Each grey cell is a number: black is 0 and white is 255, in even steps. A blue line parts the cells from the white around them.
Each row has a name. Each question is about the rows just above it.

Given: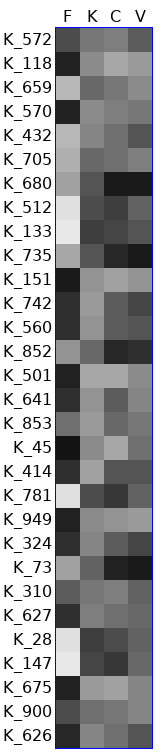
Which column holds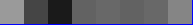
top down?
V
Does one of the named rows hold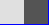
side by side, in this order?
no
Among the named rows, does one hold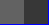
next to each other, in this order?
no
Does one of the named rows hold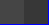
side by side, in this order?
yes
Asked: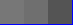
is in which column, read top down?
V

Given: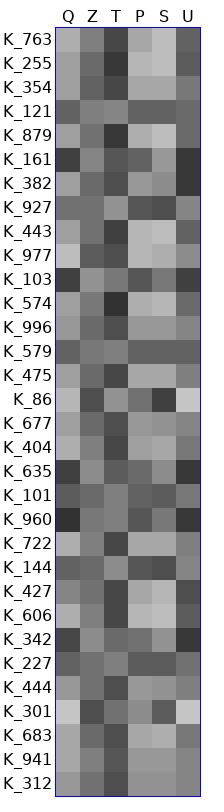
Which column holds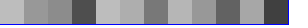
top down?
S
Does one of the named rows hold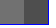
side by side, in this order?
yes
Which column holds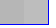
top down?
S

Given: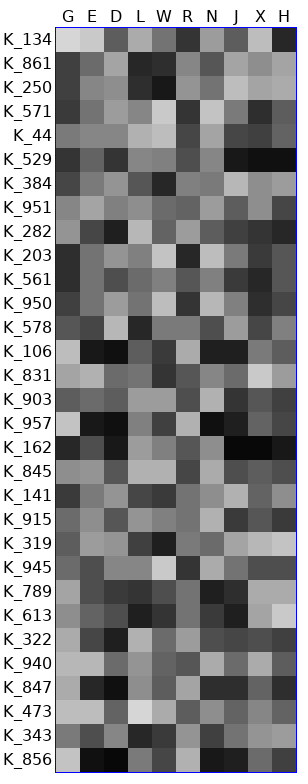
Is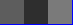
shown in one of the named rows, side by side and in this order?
no
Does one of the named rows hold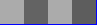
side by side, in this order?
no
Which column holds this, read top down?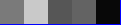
X
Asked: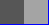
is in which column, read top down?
R
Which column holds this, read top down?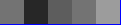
L
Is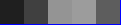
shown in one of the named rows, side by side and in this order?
no

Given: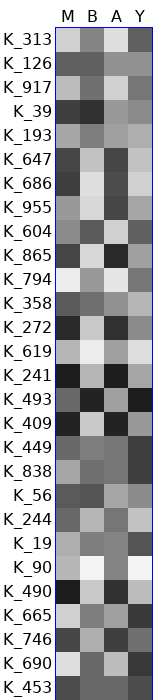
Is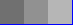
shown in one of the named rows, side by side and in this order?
yes
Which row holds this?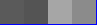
K_56

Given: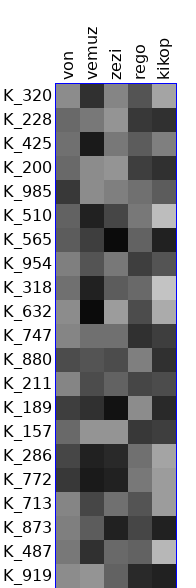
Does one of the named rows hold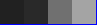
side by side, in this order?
yes
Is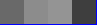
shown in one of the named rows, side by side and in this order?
yes
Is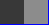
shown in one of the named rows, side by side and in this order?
yes
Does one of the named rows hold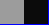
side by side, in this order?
no

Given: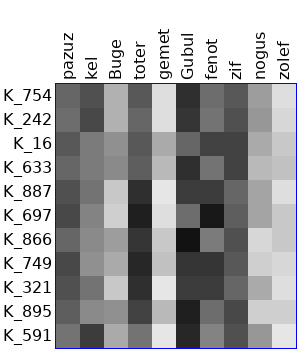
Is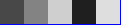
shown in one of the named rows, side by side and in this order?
yes
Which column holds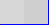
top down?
nogus
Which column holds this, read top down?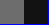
Gubul

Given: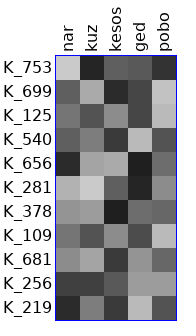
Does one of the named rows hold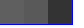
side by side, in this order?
yes
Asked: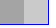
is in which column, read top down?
kuz
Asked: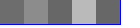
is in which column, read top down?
pobo
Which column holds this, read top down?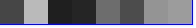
ged
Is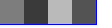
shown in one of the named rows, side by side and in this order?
yes
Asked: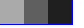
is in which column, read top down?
kesos

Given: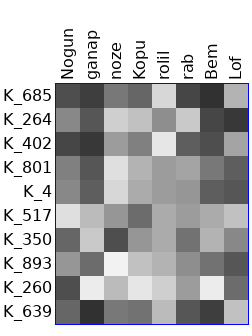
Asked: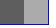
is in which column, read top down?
Bem
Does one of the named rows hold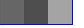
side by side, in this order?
no
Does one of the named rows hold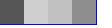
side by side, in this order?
yes
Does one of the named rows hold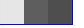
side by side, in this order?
yes

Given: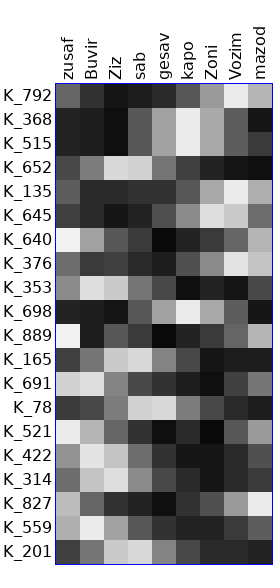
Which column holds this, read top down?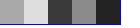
Zoni
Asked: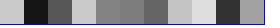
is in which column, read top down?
Ziz

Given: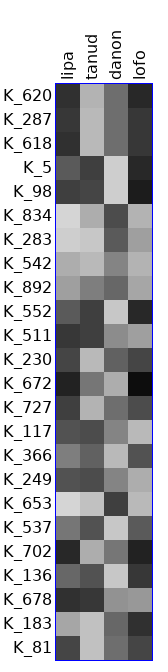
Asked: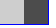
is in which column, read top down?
danon
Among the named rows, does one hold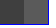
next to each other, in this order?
no
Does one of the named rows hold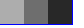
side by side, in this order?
no
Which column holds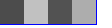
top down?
tanud
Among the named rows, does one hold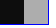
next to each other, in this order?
no
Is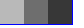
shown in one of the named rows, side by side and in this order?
yes

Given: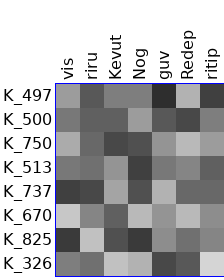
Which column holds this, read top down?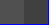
Nog
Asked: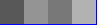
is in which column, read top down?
guv
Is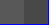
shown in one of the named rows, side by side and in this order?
yes
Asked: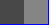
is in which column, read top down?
riru

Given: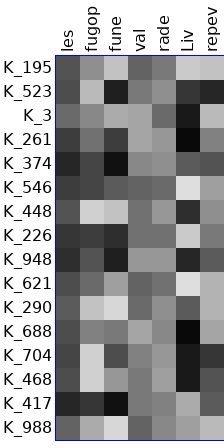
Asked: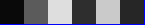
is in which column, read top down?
Liv
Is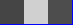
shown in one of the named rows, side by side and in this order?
yes
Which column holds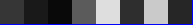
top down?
Liv

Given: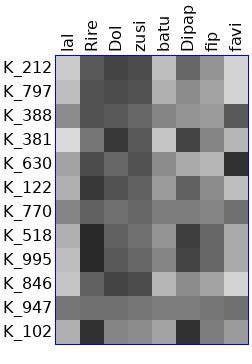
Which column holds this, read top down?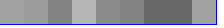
fip
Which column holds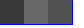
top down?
Dol

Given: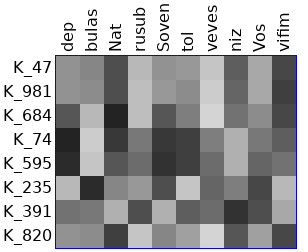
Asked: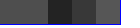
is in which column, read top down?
Nat
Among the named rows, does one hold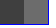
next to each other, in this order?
yes
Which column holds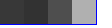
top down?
Soven

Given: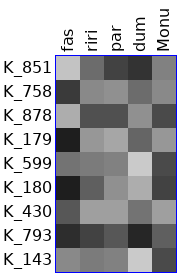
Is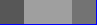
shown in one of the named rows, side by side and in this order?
yes
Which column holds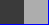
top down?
fas
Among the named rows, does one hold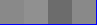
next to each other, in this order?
yes

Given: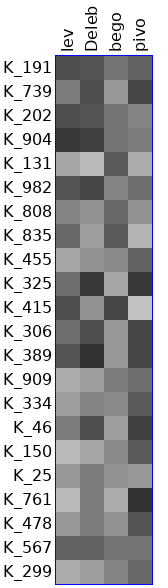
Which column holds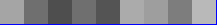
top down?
lev
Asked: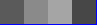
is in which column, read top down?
bego
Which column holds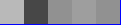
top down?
Deleb
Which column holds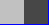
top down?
pivo

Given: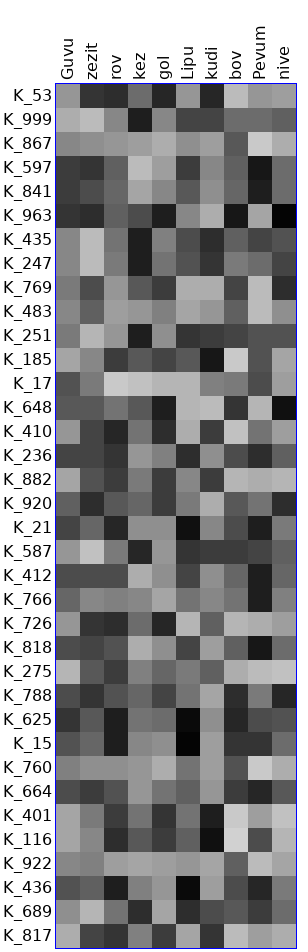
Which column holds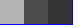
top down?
Guvu
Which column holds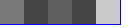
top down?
bov
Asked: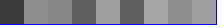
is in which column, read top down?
kudi
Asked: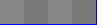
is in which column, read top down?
Guvu
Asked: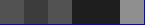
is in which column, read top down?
rov
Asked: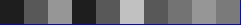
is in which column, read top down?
kez

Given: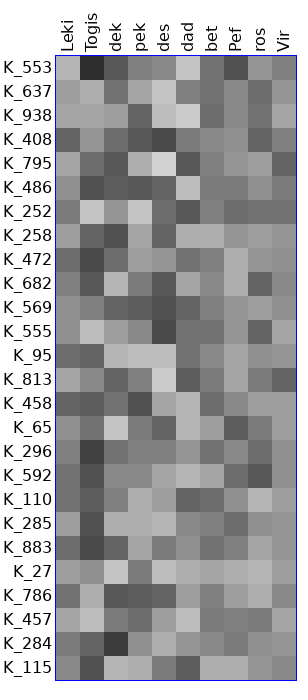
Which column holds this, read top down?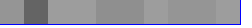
Vir
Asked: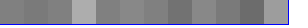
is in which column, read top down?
bet
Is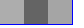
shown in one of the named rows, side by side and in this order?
no
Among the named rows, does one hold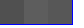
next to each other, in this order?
yes
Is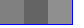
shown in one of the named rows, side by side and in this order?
no

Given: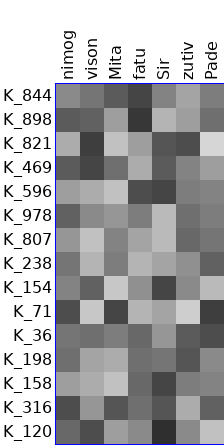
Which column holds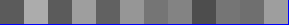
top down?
nimog
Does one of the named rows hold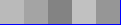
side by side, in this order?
no
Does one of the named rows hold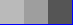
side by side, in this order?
no
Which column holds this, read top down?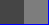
Mita
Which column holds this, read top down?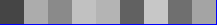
vison

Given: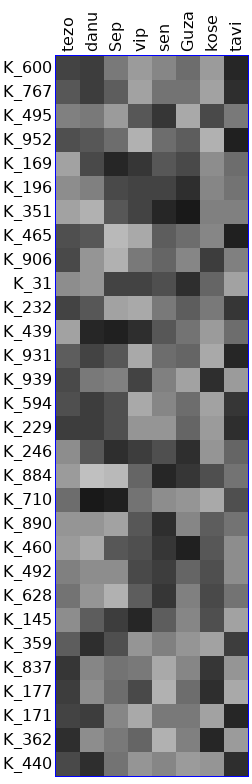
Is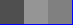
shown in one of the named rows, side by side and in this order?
yes
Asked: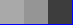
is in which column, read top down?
vip
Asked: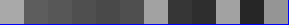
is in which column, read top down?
kose

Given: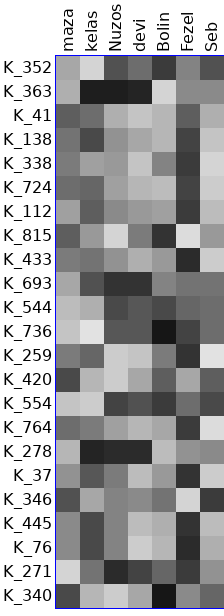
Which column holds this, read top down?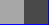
kelas
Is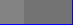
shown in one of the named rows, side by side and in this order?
yes

